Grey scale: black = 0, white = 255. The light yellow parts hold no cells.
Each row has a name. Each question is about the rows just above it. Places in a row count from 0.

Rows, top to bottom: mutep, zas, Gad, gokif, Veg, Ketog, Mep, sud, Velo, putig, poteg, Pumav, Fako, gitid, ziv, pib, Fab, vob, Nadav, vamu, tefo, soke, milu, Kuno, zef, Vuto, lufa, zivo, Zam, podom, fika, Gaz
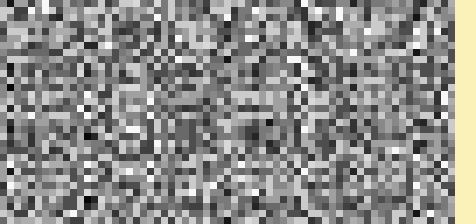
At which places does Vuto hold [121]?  5 37 43 53 55
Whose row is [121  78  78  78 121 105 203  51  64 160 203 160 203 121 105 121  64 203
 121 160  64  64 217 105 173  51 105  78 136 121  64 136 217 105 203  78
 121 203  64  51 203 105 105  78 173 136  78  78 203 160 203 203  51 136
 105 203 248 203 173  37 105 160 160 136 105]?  soke
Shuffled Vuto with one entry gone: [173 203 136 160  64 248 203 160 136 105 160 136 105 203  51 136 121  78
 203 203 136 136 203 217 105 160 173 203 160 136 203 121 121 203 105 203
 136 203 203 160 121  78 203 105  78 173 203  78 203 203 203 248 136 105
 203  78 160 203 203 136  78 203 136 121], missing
[233]
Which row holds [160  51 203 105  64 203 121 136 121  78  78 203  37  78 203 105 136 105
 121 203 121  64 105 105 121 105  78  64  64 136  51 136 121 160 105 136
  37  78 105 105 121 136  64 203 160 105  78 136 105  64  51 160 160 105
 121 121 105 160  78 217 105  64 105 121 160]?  podom
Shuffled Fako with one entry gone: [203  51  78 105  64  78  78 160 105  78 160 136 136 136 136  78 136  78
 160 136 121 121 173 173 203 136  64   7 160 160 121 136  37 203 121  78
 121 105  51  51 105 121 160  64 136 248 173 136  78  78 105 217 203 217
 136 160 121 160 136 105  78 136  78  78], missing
[148]
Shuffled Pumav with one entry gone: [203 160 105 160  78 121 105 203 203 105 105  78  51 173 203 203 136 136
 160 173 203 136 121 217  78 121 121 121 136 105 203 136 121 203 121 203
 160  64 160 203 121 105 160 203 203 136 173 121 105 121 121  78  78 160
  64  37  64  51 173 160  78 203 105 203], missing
[187]
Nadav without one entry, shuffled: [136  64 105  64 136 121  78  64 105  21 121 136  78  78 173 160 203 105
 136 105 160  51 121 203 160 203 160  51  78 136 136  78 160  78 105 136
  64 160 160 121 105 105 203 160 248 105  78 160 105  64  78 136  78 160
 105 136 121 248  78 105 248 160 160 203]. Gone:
[93]

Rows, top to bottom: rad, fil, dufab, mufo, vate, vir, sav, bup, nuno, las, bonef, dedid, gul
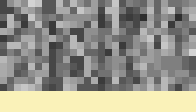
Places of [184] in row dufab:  1 16 27
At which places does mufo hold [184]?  1 5 8 16 23

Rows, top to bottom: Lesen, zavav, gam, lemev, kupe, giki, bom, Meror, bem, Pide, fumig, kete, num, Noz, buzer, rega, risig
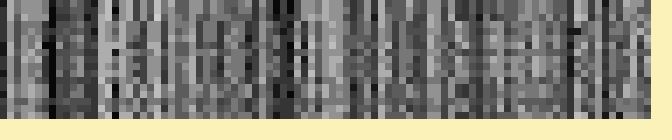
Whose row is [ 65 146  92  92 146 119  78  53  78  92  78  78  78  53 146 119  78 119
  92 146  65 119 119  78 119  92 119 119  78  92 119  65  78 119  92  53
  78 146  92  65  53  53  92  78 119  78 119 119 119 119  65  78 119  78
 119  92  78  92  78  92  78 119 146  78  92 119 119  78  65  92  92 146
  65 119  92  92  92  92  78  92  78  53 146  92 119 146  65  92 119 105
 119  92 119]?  buzer
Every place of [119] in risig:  6 11 23 28 32 34 35 44 45 76 77 80 91
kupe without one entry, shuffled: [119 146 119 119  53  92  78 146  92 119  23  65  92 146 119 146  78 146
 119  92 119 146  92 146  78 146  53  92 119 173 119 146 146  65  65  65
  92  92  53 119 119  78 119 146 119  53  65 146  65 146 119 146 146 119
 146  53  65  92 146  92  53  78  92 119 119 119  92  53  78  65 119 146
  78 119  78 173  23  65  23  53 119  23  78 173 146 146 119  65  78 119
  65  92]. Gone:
[160]
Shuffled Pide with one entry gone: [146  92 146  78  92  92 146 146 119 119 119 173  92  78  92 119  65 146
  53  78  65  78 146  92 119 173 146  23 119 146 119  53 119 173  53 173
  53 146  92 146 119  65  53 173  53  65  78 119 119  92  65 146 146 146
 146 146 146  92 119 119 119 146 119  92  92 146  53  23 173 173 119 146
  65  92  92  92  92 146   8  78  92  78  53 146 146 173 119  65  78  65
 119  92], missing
[37]
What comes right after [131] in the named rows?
[119]
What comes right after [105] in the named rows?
[119]

